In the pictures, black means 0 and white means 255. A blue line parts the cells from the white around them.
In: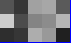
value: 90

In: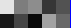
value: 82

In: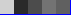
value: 96

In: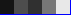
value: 232

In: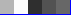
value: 103

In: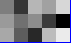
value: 215
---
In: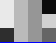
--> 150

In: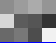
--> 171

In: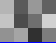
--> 152

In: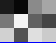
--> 138

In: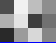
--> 190

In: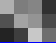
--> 133

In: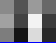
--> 154
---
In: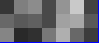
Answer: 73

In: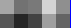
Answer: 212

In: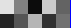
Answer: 203

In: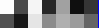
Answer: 39

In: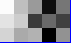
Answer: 14

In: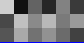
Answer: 38

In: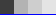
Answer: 228

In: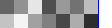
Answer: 79

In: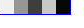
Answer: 200
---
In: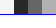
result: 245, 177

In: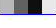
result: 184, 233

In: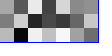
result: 167, 110

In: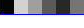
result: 5, 117

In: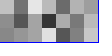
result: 193, 199

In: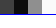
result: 64, 250
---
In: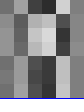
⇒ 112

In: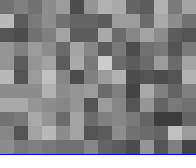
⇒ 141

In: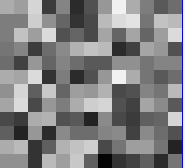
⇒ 144

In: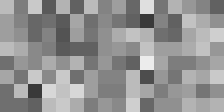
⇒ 111

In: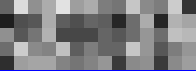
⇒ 46
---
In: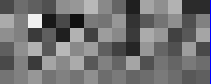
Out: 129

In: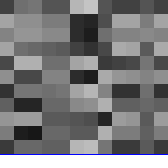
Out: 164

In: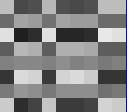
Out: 107

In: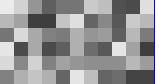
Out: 184

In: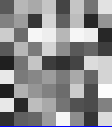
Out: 149
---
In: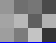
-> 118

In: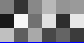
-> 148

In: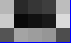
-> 62

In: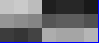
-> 39

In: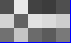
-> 60

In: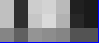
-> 32
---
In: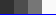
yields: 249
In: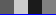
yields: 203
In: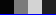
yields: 211
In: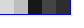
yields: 217
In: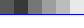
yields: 233
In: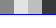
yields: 227
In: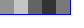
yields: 197
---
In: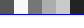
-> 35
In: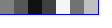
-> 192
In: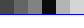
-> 213
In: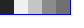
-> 112
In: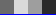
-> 42
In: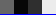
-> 236
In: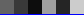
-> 204
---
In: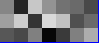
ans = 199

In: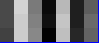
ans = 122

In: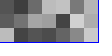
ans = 107

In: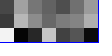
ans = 118

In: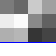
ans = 203

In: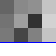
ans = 144
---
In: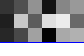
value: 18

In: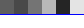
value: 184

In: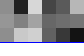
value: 69

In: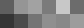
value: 123

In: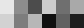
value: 204

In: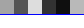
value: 50

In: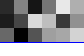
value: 117

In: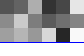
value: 51
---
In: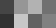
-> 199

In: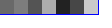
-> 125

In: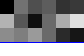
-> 126

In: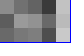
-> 120

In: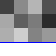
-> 206

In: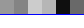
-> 132
